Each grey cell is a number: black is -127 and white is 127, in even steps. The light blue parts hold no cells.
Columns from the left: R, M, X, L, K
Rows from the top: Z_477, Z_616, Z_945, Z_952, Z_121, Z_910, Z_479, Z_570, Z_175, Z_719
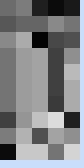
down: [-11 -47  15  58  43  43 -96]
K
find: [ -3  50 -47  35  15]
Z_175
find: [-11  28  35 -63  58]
Z_121

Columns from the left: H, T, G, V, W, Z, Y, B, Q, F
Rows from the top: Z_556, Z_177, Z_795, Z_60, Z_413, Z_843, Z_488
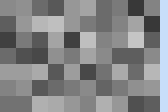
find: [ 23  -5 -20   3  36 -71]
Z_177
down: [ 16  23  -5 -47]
T
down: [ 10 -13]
Y
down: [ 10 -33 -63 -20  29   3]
H
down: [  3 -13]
H

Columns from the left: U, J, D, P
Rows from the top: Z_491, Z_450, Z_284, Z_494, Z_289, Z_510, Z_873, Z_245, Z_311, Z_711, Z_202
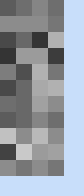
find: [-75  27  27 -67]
Z_494
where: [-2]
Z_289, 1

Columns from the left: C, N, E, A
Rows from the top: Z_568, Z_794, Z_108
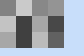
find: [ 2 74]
Z_568
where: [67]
Z_794, 1
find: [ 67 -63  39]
Z_794
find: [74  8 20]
Z_568
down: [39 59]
E
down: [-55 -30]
A

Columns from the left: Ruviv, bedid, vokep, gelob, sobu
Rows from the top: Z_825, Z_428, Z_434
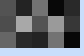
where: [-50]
Z_428, 1
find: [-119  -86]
Z_825
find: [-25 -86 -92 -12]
Z_434
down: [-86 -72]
sobu
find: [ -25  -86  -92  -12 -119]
Z_434
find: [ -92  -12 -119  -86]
Z_825

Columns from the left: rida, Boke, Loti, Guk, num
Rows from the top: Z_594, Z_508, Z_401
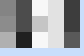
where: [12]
Z_508, 1
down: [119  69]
Loti
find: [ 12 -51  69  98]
Z_508
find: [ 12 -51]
Z_508
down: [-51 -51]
Boke
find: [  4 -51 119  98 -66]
Z_594

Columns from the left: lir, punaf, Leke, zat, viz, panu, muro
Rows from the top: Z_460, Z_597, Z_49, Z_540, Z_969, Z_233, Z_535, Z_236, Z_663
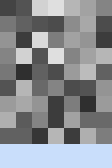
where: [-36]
Z_236, 2
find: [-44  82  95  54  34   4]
Z_460
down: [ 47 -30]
lir
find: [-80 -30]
Z_969
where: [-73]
Z_663, 3
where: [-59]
Z_460, 1

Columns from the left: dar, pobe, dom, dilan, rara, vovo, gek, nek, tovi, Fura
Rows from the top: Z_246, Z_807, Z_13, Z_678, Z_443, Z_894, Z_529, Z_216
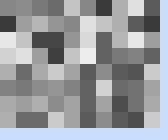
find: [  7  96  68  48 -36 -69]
Z_807
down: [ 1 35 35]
rara
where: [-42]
Z_443, 9

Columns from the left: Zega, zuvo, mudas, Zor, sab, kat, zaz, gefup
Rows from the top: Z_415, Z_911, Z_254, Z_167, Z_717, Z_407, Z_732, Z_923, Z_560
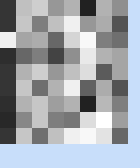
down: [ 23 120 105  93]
kat
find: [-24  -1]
Z_167
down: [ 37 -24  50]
zuvo
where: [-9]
Z_923, 5
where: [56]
Z_732, 7
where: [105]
Z_167, 6

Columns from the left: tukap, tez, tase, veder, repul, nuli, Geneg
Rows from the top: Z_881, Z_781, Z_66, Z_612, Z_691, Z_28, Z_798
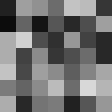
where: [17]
Z_881, 3
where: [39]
Z_691, 7

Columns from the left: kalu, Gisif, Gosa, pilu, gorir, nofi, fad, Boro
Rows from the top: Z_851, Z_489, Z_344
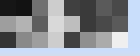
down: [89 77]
pilu
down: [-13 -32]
Gosa
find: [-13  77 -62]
Z_851
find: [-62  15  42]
Z_344
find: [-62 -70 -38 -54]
Z_851
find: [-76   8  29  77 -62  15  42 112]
Z_344

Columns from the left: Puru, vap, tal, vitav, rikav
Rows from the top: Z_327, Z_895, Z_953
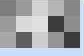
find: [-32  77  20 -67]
Z_953
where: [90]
Z_895, 2
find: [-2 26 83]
Z_327
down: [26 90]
vap

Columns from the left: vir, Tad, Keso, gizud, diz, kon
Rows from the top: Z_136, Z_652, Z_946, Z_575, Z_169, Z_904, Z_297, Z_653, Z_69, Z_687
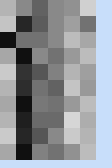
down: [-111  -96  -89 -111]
Tad
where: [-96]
Z_653, 2
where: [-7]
Z_297, 3
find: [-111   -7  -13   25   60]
Z_297

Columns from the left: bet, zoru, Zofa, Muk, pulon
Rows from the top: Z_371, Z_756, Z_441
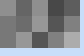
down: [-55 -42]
Muk
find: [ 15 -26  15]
Z_371
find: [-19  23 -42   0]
Z_756
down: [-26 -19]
zoru

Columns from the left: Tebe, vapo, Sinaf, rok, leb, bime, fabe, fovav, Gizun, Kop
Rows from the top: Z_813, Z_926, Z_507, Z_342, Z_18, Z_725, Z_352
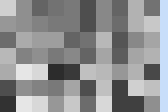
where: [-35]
Z_342, 8
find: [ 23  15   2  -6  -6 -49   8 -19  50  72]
Z_926
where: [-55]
Z_18, 10
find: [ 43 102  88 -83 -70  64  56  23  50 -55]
Z_18
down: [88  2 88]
Sinaf
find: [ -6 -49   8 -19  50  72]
Z_926
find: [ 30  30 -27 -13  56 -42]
Z_507

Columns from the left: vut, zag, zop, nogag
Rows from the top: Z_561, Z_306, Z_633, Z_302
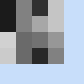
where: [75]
Z_302, 1
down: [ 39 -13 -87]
zop
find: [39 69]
Z_306
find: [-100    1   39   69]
Z_306

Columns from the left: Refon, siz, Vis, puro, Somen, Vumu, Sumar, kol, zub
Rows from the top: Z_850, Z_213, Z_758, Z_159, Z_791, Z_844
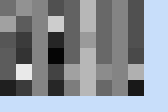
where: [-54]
Z_159, 9
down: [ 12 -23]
Sumar

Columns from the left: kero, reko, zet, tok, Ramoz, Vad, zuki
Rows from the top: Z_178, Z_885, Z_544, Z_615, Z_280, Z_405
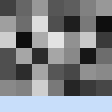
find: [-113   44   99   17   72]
Z_544
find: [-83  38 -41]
Z_280
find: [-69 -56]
Z_405
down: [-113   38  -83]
reko
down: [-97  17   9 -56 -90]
Ramoz
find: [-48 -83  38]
Z_280

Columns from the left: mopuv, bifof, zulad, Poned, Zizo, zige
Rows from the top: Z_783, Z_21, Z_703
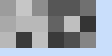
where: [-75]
Z_21, 6
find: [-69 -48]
Z_703
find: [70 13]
Z_783
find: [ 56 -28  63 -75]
Z_21
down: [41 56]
mopuv
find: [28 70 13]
Z_783

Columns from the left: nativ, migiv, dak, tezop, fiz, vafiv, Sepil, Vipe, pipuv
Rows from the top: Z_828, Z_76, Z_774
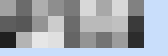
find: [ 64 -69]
Z_76
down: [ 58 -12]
Sepil
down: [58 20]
vafiv

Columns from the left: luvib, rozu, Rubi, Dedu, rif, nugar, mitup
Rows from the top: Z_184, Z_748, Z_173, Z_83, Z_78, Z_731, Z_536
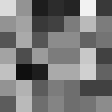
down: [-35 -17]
Rubi
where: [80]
Z_78, 6
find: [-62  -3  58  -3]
Z_748

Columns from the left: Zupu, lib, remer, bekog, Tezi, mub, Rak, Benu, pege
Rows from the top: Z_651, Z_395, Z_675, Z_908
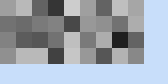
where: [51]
Z_908, 8
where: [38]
Z_651, 9

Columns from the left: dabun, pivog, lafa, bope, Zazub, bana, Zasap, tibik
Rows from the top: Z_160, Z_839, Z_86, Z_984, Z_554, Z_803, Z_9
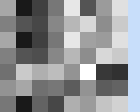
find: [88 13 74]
Z_839
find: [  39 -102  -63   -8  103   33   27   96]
Z_86
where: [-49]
Z_984, 3

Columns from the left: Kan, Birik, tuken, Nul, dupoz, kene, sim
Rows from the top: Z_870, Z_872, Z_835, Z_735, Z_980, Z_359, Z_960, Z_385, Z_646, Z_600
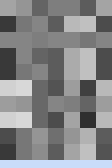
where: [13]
Z_600, 3
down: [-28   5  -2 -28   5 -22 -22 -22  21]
tuken
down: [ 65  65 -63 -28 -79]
kene

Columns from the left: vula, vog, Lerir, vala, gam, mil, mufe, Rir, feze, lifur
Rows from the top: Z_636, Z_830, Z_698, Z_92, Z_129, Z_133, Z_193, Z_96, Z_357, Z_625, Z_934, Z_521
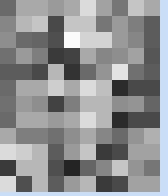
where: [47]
Z_357, 10
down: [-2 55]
Lerir
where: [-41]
Z_92, 10
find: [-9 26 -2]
Z_830
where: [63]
Z_133, 7
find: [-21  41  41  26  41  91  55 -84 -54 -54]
Z_96
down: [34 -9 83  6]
mufe

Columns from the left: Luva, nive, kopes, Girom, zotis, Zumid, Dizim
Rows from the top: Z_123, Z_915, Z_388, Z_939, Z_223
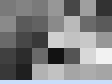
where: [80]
Z_388, 4
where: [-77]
Z_123, 7
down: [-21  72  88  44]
Zumid
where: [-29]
Z_915, 3
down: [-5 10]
Luva
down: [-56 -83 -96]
nive

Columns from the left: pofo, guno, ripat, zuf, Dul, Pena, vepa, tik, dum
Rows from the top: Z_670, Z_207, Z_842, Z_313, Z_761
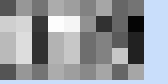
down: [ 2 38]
vepa
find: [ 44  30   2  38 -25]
Z_670
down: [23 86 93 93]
guno
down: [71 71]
Dul
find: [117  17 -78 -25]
Z_207
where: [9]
Z_761, 6

